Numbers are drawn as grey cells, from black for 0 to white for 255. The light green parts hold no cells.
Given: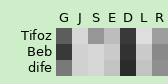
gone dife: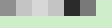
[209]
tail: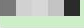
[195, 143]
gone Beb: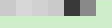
[50]

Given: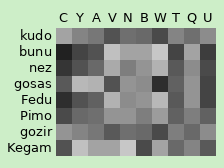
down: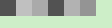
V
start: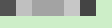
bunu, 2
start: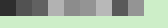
Fedu, 0
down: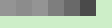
B
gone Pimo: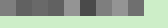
[156]
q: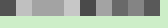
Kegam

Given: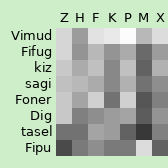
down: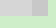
Z
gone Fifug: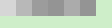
[106]
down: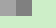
H

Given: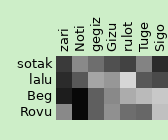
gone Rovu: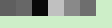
[144]
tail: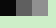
[110, 103, 192]

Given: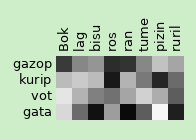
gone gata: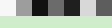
[10]
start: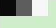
gata, 4

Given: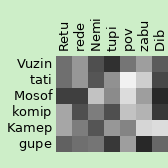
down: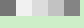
pov
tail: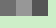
[145, 241, 206, 71]
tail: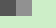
[241, 206, 71]
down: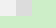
pov

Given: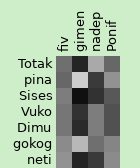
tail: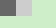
[58, 146]
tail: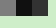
[88]
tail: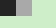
[103]

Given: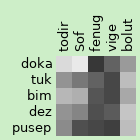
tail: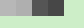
[168]
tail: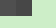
[63, 189]
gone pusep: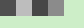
[63]

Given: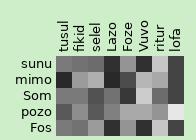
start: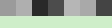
mimo, 1
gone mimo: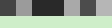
[175]
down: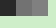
Lazo

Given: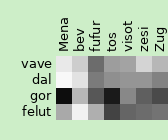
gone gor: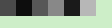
[95]
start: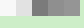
dal, 0
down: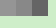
visot

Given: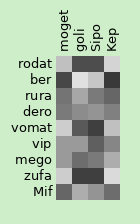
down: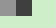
Sipo
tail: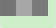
[102]
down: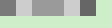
moget
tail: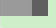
[134]
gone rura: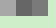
[116]

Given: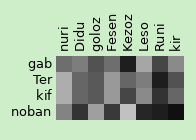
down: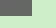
Didu
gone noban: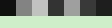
[38]

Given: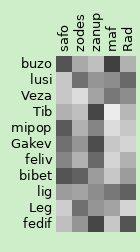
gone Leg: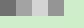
[205]
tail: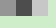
[212]
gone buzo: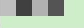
[169]
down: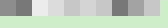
maf
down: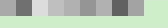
zodes
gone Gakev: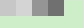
[77]

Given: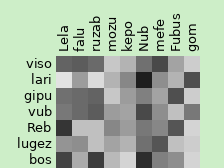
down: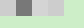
gom
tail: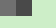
[163, 205]
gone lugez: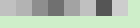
[148]

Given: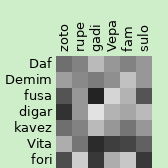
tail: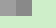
[124, 143, 193, 151]
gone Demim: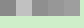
[124]
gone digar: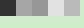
[179]
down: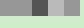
sulo
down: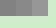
rupe

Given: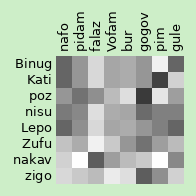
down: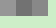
pidam
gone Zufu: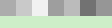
[194]
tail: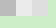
[93, 143, 209]

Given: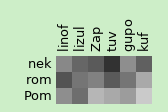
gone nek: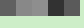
[102]
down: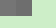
lizul
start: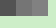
rom, 0
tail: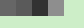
[96]

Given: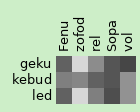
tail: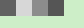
[70]
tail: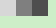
[146]
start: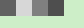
led, 0
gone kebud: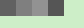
[134]

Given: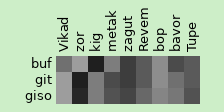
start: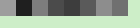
git, 0
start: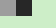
giso, 0
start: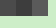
git, 3

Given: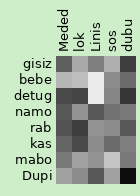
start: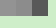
rab, 2
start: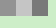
mabo, 2
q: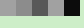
Dupi
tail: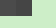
[235, 133, 54]
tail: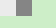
[54]

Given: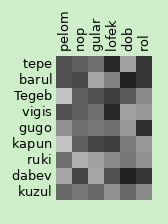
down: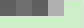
nop
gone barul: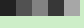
[74]

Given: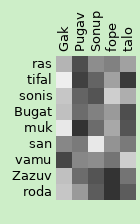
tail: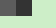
[92]
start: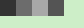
muk, 1

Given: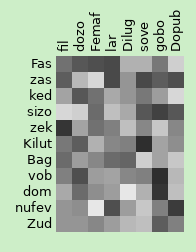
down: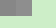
Dopub
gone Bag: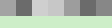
[101]
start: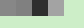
Kilut, 3
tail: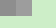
[231, 177, 53, 191]
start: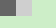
Bag, 4

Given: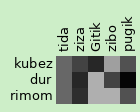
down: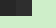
ziza
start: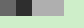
rimom, 0
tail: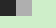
[67, 6]

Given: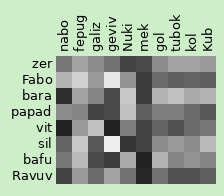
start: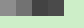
zer, 2
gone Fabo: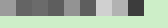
[231]
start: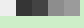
sil, 3

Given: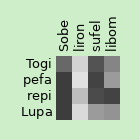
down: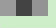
libom
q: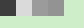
Lupa
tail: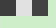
[155]
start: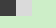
Lupa, 0
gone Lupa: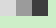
[147]
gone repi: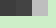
[75]

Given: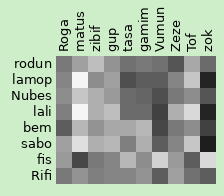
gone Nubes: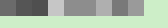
[101]
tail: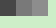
[65]
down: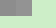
gamim
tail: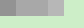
[71, 121, 141, 65]
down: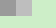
gup
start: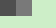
Nubes, 6
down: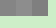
Roga

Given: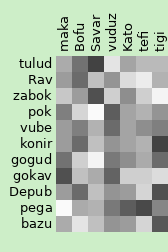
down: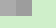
maka
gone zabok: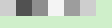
[199]
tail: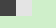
[164, 186, 186]
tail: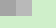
[186]
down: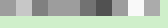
maka
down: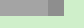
Kato

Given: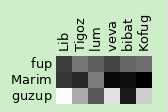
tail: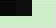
[1]
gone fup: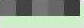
[95]
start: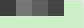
fup, 0
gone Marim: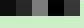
[8]
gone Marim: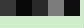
[1]

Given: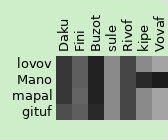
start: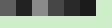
Mano, 1
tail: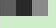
[70, 138, 164]
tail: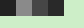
[27]
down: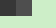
Daku
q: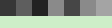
lovov
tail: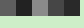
[27]

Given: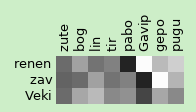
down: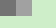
lin
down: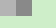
pugu
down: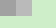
lin
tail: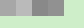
[69, 167, 137]
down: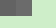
zute
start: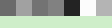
zav, 1

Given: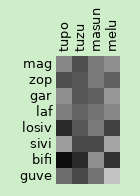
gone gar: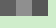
[150]
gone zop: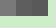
[80]
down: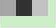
melu
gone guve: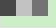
[108]
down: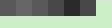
tuzu
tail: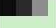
[50]

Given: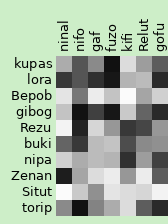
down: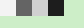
ninal
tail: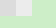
[151, 236, 93]
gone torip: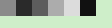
[131]
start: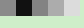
torip, 0

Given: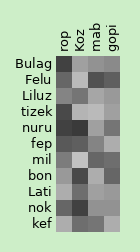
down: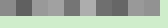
gopi
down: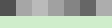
mab
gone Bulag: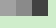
[146]
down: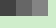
rop
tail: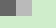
[81, 95]
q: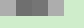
kef
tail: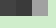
[117]

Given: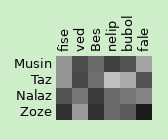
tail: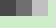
[171, 83]
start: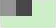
Taz, 0
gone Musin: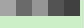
[77]
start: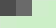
Musin, 1
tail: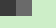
[119, 132]
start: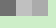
Taz, 2

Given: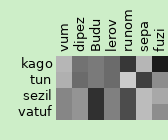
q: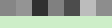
vatuf
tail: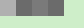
[203, 63, 141]
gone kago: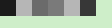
[114]

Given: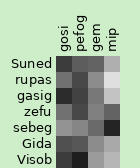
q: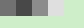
rupas
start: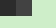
gasig, 0
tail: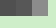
[169]
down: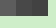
pefog
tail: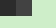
[120, 195]
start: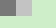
gasig, 2

